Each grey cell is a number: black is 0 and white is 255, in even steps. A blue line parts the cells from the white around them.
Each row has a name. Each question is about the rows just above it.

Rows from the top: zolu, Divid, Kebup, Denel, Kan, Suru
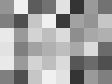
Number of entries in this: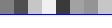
8
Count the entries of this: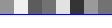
8

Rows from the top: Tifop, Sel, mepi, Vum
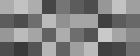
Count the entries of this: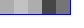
5
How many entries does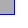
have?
1
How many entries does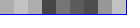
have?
9
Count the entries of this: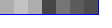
7
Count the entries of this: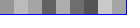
9

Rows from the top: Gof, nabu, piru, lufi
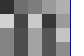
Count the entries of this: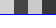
4
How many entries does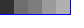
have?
5

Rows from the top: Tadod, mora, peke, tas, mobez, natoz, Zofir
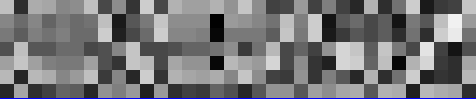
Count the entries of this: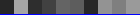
10
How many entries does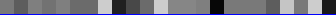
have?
24
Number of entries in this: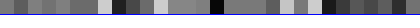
30
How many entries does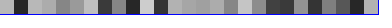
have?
27
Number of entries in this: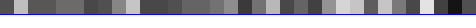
34
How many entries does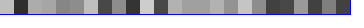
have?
25
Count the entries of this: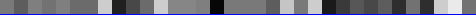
34

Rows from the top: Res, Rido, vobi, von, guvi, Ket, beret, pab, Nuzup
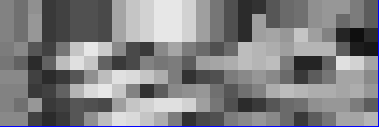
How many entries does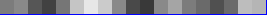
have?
19
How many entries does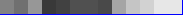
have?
13
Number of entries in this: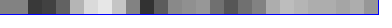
27
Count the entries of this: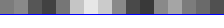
16
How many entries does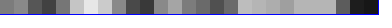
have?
27

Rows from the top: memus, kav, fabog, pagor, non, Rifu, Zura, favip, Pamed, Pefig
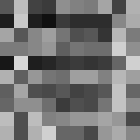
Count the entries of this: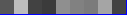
9
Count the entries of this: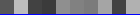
10
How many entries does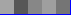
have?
5
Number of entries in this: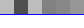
6
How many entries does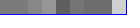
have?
9

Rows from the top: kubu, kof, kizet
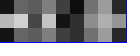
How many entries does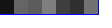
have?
7
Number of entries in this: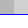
2
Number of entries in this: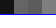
4
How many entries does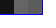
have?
3
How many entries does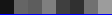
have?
8
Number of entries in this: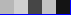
5

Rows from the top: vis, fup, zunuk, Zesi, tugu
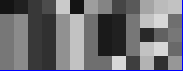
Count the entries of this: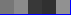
5
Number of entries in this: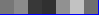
7

